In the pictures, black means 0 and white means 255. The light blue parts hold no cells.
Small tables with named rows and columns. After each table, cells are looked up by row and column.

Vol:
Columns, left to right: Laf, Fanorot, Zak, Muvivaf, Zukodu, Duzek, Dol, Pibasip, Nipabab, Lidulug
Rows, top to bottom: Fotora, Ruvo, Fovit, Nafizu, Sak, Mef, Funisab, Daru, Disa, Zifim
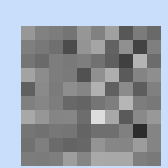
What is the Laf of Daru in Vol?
117
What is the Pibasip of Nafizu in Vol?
90
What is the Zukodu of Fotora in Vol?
150
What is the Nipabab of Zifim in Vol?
126
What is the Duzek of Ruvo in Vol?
165
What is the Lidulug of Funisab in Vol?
152
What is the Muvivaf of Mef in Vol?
104
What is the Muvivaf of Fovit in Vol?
121
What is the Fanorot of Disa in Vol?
127
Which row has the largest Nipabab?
Fovit

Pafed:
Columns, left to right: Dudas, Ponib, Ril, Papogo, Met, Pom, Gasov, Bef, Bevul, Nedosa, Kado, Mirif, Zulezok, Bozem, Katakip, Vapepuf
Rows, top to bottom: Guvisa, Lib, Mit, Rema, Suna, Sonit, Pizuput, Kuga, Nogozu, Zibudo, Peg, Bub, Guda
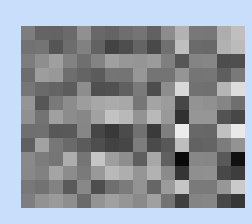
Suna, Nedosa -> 77
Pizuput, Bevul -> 147
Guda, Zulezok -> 132
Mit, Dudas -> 125
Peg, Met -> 122
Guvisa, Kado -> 140
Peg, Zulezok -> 143
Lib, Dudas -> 114
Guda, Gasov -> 160
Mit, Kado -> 127
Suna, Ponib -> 106
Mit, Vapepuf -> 79
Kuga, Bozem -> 103
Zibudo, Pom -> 197
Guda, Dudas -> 126
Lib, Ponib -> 116
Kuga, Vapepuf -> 233
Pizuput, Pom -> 161
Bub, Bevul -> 147

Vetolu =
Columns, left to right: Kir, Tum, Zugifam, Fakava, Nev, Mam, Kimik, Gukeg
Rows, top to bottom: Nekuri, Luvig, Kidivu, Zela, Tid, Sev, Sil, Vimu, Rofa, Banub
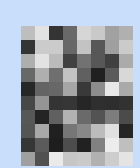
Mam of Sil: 83
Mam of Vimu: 188
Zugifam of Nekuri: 52
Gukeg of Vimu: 37
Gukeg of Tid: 170
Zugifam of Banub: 234
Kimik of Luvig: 159
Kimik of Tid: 232
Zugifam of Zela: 111
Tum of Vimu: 168
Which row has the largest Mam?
Nekuri

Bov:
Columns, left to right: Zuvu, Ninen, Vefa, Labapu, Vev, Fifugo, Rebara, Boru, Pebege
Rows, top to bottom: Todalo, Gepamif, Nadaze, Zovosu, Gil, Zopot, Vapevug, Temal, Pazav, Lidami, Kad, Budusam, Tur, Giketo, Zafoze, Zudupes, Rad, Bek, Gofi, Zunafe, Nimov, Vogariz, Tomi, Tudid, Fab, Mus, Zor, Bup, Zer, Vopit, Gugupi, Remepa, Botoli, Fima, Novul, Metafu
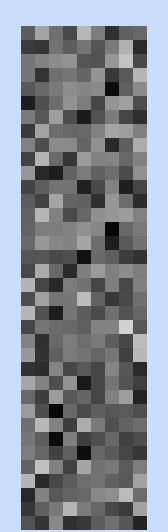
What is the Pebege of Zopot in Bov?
76
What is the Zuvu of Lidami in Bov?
66
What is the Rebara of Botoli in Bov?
97
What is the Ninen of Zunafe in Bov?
161
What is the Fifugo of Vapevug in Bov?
82
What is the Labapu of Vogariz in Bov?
104
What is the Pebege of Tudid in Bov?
184
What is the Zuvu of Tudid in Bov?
153
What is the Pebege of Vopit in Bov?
76
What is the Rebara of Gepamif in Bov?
122
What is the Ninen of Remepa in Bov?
192
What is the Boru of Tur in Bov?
108
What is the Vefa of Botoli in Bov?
72
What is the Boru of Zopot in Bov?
159
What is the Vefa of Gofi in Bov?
40

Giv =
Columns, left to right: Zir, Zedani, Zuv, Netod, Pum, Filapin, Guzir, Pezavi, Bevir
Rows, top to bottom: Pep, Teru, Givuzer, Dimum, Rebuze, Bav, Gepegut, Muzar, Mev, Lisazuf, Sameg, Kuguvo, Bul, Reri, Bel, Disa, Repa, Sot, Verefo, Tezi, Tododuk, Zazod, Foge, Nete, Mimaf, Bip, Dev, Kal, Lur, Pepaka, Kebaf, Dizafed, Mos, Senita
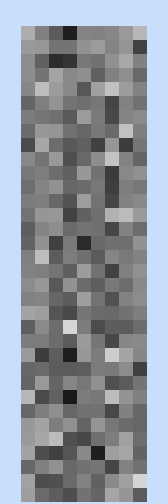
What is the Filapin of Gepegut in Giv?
122
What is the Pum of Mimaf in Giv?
93
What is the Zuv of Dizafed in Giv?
145
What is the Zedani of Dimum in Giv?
116
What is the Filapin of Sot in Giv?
114
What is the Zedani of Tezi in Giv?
132
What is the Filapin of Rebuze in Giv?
160
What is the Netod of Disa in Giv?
121
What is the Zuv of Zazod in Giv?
109
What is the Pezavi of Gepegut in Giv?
133
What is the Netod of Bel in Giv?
106
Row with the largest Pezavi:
Muzar

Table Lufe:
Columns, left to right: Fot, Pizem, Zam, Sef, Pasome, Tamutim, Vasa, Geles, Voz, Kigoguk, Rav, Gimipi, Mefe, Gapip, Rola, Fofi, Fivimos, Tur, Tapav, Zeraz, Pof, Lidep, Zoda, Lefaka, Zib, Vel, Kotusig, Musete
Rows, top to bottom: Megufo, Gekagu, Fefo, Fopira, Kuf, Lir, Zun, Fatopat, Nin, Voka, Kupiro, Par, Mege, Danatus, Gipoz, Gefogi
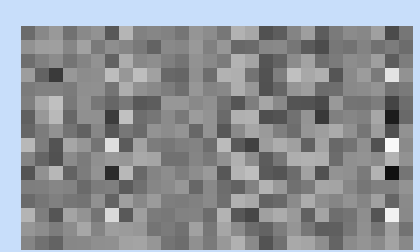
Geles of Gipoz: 155
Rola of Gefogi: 152
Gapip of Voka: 121
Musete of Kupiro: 117
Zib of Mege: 133
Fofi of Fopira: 175
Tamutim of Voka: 144
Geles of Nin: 91
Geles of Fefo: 173
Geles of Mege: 159
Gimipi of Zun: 121
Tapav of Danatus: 172

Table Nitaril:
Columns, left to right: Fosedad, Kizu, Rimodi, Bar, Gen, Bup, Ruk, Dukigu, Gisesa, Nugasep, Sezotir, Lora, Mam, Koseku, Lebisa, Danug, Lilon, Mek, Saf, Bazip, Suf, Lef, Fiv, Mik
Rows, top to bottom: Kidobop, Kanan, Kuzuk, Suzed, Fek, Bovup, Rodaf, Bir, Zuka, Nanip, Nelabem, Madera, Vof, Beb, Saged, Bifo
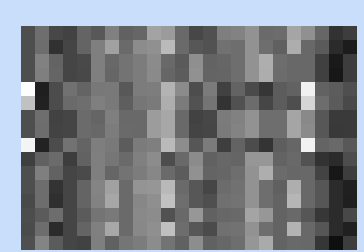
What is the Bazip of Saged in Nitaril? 179
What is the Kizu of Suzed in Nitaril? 127
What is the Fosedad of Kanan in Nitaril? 78
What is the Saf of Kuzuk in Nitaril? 109
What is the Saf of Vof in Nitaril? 99
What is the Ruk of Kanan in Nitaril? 161
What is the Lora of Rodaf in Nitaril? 105
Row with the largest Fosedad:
Fek

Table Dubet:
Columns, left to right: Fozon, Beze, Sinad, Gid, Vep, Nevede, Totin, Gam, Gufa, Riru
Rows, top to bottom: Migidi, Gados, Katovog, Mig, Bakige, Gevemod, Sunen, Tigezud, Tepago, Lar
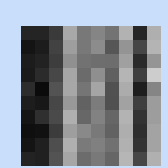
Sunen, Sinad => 74
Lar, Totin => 102
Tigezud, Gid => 158
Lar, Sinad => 83
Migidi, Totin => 115
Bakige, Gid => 167
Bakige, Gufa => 30
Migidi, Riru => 175
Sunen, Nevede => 130
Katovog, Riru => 149
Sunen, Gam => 179
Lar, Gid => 166
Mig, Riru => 205
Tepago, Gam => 177
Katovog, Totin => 109
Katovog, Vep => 114
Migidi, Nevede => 133
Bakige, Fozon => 44
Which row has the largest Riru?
Mig

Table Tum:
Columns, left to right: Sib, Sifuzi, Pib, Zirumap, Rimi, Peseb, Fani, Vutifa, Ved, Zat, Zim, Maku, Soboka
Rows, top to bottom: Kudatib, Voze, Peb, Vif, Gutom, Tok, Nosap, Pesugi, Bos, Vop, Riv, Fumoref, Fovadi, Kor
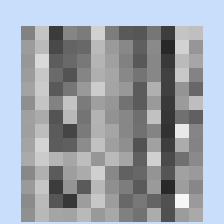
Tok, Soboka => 190
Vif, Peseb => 175
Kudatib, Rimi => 123
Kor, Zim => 80
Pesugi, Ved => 113
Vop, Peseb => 150
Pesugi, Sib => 159
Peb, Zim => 57
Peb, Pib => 93
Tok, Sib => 143
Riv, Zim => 85
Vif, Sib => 156
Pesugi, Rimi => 122
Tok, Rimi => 123
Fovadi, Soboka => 154
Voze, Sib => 156
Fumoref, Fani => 143
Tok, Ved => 91
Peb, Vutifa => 129
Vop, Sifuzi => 203

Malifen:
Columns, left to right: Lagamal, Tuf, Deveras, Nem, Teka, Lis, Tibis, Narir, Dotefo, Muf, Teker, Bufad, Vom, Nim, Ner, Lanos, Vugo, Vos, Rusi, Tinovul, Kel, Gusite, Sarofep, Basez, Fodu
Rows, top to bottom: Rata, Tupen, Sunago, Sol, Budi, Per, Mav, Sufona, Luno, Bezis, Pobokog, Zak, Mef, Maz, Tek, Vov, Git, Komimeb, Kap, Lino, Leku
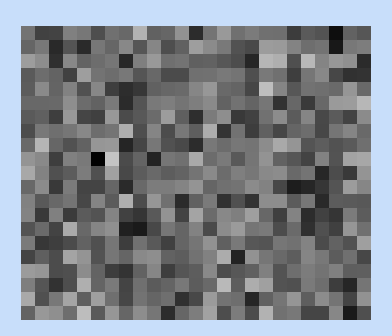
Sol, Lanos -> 116
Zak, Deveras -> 57
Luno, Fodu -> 111
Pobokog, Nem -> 92
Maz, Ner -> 136
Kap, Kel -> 122
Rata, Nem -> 128
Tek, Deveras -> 67
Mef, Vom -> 97
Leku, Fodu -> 79
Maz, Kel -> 44
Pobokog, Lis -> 80
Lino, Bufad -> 48
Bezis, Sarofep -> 83
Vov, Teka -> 98
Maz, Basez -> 123
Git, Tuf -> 95

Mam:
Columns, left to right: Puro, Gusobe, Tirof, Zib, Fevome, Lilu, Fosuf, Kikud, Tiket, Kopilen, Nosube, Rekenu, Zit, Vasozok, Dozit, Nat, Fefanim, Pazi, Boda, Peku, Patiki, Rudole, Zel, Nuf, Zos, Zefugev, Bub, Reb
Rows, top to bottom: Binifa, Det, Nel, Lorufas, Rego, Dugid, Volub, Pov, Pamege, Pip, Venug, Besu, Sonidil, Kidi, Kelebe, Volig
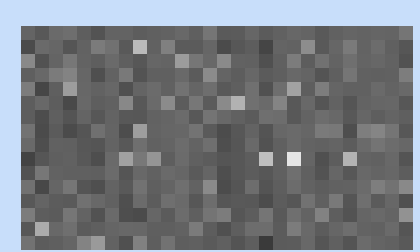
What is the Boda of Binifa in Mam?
97
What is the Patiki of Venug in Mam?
96
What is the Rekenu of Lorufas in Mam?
105
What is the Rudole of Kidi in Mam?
130
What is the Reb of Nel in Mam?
82
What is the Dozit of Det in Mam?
75
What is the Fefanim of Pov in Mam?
99
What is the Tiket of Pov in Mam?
158
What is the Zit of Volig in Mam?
96
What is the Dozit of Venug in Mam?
78
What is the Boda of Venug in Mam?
96
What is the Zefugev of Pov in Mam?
133

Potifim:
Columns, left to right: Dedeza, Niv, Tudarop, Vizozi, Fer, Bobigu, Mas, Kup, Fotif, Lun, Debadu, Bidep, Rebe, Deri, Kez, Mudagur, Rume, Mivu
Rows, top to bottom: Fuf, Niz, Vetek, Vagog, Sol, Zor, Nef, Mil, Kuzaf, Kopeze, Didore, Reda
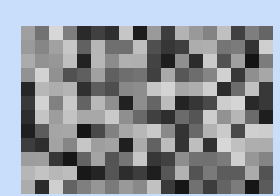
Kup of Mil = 167
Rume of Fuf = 126
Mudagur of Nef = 182
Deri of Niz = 175
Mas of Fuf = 47
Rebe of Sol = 174
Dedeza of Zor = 57
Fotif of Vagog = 115
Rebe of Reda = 113
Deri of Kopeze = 112
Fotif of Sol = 141
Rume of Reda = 22
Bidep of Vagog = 87
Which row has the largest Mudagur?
Zor

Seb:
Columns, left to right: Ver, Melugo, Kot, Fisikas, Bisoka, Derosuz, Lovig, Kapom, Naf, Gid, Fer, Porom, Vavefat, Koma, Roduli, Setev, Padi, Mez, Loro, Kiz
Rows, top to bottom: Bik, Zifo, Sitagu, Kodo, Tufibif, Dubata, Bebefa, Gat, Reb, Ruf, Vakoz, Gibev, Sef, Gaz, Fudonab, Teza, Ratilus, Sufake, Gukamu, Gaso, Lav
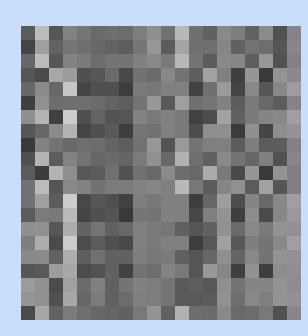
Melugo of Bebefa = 180
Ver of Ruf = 80
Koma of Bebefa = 77
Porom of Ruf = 177
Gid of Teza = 122
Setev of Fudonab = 106
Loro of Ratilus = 147
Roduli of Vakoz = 122
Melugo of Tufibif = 138
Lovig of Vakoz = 113
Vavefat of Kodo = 93
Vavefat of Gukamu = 93
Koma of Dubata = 117
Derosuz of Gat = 80
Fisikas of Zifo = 117
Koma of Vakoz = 171
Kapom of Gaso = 108
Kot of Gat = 138

